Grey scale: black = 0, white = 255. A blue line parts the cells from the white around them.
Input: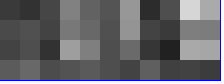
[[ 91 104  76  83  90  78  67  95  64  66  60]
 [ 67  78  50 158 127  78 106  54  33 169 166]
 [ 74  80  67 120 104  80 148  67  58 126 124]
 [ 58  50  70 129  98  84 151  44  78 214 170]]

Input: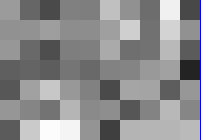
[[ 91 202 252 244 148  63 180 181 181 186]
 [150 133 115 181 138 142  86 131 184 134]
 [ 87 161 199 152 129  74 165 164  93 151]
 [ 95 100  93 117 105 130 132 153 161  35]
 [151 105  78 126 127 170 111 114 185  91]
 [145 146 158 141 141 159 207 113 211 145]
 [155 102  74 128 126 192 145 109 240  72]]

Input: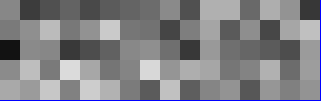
[[169 155 199 129 205 178 123  91 193  94 133 147  87 150 128 147]
 [139 190 122 219 167 117 132 216 149 174 166 118 131 177 108 157]
 [ 18 138 135  57  77  97 136 143 111  56 153 111 102  91  77 155]
 [122 143 187 120 146 202 118 114  69 126 165  90 142  71 166 192]
 [135  60  80  99  73  91 100 108 138  80 176 176 105 174 147  55]]

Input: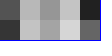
[[ 53 195 164 214 101]
 [ 83 184 150 196  33]]

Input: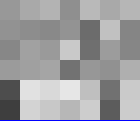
[[ 62 211 200 183 205  92 204]
 [ 77 225 217 230 191 113 202]
 [155 160 165 114 151 145 175]
 [135 161 154 201 111 156 134]
 [146 141 137 147 108 193 133]
 [152 169 179 143 185 169 182]]

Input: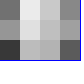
[[ 56 188 179  91]
 [150 224 191 160]
 [113 235 201 136]]
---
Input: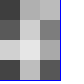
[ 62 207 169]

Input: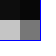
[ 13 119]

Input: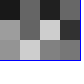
[ 24 100 129]

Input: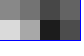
[136 168]

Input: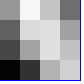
[151 218 223 208]

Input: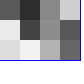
[ 89  67 179]

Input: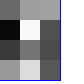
[105 249  75]
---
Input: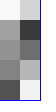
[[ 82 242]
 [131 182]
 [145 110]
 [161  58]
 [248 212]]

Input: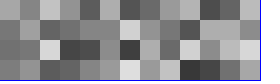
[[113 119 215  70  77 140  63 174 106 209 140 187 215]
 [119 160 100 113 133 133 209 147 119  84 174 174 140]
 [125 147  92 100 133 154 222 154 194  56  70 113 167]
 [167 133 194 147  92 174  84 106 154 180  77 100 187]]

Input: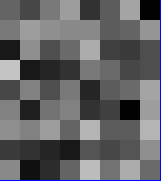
[[ 24 143  78 106 172  64  58  78]
 [ 58  50  37  24  84  71  84 143]
 [ 71 129  78 121  37  92 106 164]
 [100  71 121 157  50  92 164   2]
 [121 157 143 137 137  92 100 149]
 [129  30 114 129  50  64   2 157]
 [137  16  44 100 188 114 172 106]
 [143 129 157 100 180  92  92 180]
 [196  24  37  50 121 106  71  78]]

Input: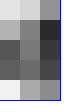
[[ 86 121  57]
 [ 94 107  71]
 [178 128  43]
 [227 213 147]
 [241 170 141]]

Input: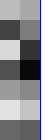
[[ 66 124]
 [ 80  10]
 [103  95]
 [155 136]
 [188 169]
 [217  51]
 [225 196]]

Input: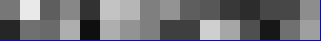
[[ 38 112 106 174  15 174 147 127  63  63 207 166  79  23 112 159]
 [119 233  94 135  50 195 182 127 147  94  87  56  44  71  71 141]]

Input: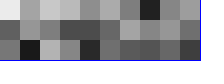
[[ 96 150 126  76  76 103 164 134 150 111]
 [119  25 179 134  41 111  90  84 103  62]
 [235 164 200 186 142 171 126  33 134 157]]

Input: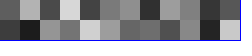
[[ 61  28 149 116 208 157 102 110  80 136  36 201]
 [ 94 179  74 215  67 122 143  48 157 128  54  87]]
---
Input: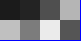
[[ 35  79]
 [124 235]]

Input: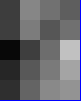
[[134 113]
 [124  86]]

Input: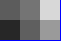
[[116 216]
 [ 95 154]]

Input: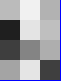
[[241 178]
 [228 191]]

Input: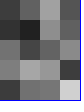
[[ 97 161]
 [ 33 142]]

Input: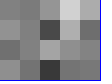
[[123 149]
 [128  73]]
